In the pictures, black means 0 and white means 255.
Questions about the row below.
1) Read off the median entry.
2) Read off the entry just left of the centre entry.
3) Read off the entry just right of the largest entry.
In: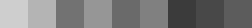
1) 114
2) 150
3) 180

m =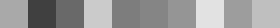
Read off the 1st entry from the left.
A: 169
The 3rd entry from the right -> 226
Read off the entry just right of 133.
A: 149
